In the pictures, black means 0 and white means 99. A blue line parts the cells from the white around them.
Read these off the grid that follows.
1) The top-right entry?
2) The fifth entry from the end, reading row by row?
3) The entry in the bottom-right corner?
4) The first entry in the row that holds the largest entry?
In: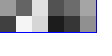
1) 64
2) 95
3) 56
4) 25

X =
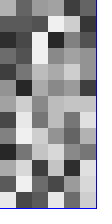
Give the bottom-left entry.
90
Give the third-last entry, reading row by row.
90
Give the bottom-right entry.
80
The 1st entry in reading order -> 69
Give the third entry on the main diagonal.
93
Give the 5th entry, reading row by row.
24
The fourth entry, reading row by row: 63
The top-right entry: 39
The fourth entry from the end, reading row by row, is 35
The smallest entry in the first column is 15

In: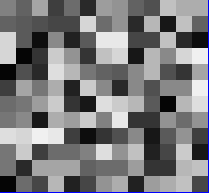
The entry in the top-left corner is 50
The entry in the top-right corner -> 67
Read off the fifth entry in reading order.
42
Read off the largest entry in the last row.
75
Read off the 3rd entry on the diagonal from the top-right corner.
75
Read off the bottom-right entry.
27
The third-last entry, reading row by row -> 67
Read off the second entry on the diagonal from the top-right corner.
75
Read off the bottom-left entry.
2
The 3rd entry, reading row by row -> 64
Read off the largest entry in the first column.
86
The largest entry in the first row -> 75
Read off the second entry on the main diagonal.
35
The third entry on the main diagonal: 5

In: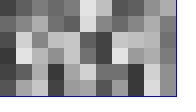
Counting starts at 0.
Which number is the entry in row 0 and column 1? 37
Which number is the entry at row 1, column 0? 41
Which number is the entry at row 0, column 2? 48
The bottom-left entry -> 33
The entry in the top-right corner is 67
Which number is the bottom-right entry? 56
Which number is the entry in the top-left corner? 26
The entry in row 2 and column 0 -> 30
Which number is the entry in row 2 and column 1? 81

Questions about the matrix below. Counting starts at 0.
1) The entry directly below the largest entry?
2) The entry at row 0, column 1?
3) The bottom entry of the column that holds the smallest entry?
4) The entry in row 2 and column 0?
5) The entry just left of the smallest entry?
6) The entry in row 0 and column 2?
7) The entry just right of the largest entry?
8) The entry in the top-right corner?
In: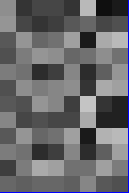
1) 66
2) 20
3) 34
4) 34
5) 72
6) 27
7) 20
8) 10

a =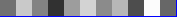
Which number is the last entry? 40
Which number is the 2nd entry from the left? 78
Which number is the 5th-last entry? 54

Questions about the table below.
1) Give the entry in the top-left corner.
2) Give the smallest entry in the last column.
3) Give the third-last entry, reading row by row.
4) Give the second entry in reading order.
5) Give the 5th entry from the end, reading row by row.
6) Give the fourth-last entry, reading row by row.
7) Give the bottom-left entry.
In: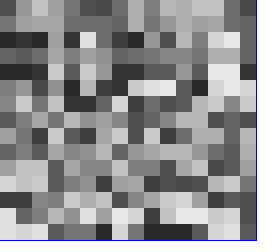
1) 31
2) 20
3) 83
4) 59
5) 16
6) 35
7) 87
